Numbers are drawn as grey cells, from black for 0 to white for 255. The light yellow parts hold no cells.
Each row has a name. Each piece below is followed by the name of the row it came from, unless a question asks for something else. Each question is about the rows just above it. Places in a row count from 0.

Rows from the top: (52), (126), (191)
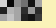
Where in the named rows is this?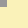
(126), 4
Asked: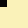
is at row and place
(52), 1
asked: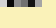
(52)
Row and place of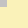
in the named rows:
(191), 1
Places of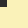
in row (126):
3 5

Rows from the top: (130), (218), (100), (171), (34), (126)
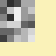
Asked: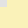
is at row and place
(126), 4
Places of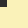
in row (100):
1
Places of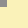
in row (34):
2

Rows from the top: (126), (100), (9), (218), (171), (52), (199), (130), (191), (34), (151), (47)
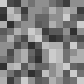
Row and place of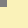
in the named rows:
(100), 6
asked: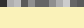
(34)
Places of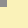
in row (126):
3 5 6 10 11
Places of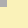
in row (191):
3 10 11

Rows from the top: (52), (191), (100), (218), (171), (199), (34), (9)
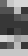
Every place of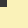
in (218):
0 1 2 3
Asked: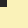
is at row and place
(171), 1
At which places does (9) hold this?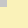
0 1 2 3

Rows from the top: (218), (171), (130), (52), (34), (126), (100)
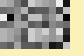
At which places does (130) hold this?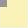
2 7
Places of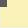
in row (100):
1 3 4
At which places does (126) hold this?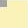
1 6 8
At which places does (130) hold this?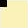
1 9

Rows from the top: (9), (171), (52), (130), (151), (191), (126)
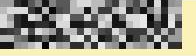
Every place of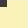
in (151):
1 15 18 19 20 22
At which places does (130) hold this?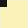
3 4 7 10 11 16 17 21 23
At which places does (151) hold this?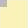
6 9 10 21 23
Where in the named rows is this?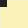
(171), 18
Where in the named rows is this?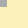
(126), 9
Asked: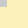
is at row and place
(52), 8

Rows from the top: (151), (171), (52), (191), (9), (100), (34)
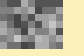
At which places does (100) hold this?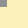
1 3 7
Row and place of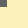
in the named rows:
(52), 1
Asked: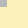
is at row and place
(100), 5
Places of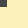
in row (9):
3

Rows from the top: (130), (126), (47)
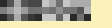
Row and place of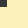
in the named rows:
(47), 4
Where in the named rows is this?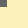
(47), 8
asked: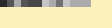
(130)
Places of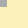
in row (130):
2 7 10 11 12

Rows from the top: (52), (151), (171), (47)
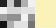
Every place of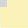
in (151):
1 2
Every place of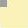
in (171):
0
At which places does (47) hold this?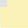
2 3
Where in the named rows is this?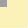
(171), 0
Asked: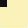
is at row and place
(47), 0
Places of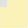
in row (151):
3 4
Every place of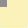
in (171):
1 2 4

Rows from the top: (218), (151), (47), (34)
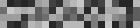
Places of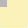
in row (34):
4 9 10 11 19
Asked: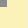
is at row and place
(47), 16
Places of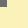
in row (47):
6 10

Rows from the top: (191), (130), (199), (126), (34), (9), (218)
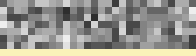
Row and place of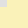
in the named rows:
(218), 9
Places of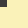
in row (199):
9
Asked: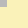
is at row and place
(9), 6
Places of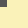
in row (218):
0 2 5 13 14
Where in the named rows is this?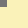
(218), 24

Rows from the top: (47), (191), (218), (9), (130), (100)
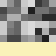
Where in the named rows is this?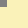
(9), 1
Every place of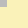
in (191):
3
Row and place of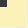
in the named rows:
(47), 5
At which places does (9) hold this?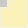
0 3 5 6

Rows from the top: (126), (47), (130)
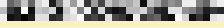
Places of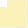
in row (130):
11 25
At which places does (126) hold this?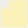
0 6 11 26 27 31

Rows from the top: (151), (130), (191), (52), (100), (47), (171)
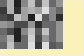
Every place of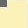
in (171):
0 2 3 8
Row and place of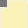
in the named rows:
(47), 0
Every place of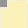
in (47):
6 8
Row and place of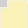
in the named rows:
(47), 4

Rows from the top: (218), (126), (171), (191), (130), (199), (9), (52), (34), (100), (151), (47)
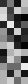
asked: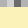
(47)
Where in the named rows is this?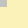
(218), 3
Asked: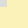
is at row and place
(171), 0

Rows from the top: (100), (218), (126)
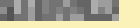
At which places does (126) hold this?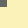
0 5 12 13 14 15
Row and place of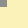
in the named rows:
(218), 0
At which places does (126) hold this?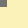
2 3 6 7 9
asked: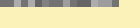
(100)
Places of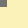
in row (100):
0 1 3 7 8 10 16
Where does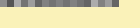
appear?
(218)

